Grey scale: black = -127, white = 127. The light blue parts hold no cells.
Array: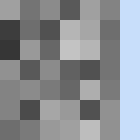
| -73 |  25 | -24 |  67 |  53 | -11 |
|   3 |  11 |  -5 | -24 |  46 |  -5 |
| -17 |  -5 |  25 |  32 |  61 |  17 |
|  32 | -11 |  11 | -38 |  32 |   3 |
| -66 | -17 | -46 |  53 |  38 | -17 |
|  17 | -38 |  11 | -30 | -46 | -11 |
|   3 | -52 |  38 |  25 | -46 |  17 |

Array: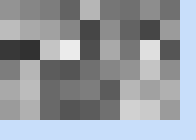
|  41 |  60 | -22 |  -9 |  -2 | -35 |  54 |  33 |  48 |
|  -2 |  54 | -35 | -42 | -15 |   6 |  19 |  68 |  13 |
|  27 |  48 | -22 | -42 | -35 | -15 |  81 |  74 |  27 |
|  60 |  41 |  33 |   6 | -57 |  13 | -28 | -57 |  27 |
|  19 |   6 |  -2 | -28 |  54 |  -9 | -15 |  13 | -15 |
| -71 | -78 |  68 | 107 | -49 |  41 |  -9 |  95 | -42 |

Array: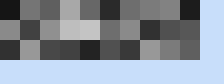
|  -78 |   24 |  -55 |  -62 |  -92 |  -47 |  -70 |   24 |   -4 |  -32 |
| -106 |  -10 |  -32 |   40 |  -24 |  -85 |  -17 |   -4 |    2 |  -99 |
|   10 |  -62 |   16 |   62 |   68 |  -17 |   10 |  -78 |  -47 |  -40 |

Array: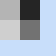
|  79 | -13 |
|  52 | -90 |

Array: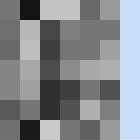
|  -22 |   61 |  -64 |   -9 |   -9 |   32 |
|  -16 |   55 |  -57 |   -1 |   -9 |   -9 |
|    5 |   40 |  -51 |   12 |   40 |   47 |
|    5 |   32 |  -79 |  -64 |   -9 |  -45 |
|  -38 |   -9 |  -79 |  -45 |   47 |   -1 |
|  -16 | -101 |   74 |   -9 |  -30 |   25 |
|   -9 | -108 |   67 |   67 |  -22 |   25 |

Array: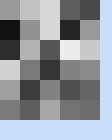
|   25 |   65 |   87 |  -34 |  -54 |
|  -82 |   51 |  -41 |  109 |   73 |
| -109 |   18 |   87 |  -90 |   25 |
|   81 |   -6 |  -74 |    2 |   10 |
|   -6 |  -34 |   38 |  -12 |  -19 |
|   31 |  -68 |    2 |  -47 |  -27 |
